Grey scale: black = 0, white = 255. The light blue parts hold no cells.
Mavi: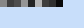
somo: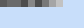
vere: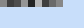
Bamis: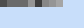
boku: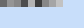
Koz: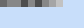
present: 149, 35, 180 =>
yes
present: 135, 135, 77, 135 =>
yes
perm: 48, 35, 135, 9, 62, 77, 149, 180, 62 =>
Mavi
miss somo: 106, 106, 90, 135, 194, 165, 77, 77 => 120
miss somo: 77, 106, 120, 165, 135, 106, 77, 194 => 90
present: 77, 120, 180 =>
no

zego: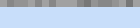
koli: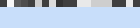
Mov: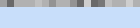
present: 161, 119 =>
yes
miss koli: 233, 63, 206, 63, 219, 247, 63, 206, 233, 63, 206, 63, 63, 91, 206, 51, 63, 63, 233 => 77
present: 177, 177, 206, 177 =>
yes
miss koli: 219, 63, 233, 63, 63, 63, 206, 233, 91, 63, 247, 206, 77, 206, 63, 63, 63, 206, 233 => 51
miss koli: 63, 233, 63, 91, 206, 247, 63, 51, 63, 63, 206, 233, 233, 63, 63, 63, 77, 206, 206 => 219

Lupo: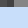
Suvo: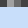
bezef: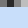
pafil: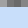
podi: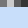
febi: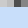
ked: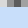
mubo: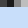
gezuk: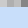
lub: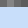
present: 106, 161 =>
no
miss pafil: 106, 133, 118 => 161
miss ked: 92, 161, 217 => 147
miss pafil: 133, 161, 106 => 118

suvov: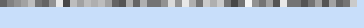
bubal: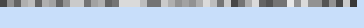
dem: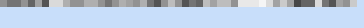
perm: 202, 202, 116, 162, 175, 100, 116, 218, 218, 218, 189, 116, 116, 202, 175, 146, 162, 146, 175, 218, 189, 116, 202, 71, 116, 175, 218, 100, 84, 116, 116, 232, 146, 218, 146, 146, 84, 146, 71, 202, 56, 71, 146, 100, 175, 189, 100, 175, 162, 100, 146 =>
bubal
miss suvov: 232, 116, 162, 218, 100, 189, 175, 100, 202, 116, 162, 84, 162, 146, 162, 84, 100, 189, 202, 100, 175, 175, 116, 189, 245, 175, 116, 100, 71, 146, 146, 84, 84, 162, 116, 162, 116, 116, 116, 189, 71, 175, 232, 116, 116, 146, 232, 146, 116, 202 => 130
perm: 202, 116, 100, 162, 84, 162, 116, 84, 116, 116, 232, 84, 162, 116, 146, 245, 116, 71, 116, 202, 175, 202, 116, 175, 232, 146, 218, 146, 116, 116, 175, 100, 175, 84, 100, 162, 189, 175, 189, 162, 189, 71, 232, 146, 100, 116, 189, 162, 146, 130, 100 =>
suvov

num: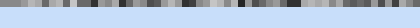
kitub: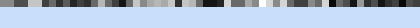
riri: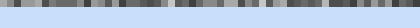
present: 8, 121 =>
no
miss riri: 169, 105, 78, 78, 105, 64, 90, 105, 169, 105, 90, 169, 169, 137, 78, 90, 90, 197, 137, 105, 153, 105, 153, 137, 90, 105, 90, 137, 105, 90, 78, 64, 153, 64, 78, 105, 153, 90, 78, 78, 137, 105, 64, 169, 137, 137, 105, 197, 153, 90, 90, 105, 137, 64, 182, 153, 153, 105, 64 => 121

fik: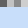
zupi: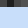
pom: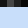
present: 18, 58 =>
no
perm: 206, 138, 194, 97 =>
fik
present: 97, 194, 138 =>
yes
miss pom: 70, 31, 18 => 6
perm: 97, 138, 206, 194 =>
fik
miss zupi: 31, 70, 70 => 82

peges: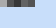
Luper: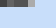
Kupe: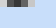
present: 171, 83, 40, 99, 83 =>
no
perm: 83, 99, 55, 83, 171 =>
peges
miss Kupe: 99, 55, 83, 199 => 211
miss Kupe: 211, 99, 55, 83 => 199
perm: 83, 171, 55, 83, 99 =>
peges

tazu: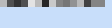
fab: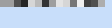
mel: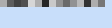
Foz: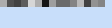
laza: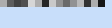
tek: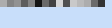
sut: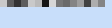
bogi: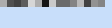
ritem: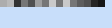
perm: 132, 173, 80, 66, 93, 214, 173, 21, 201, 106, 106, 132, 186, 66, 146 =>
bogi
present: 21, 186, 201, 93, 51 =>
no

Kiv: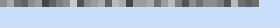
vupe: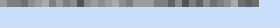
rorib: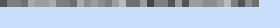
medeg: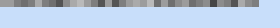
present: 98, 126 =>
yes
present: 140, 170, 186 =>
yes
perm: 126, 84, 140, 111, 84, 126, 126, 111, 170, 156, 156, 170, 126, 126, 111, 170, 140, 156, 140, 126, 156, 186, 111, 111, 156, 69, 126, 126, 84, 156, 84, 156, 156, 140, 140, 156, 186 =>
rorib
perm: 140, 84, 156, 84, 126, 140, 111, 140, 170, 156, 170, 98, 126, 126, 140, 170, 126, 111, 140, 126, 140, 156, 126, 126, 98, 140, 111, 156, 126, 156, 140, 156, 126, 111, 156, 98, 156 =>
vupe

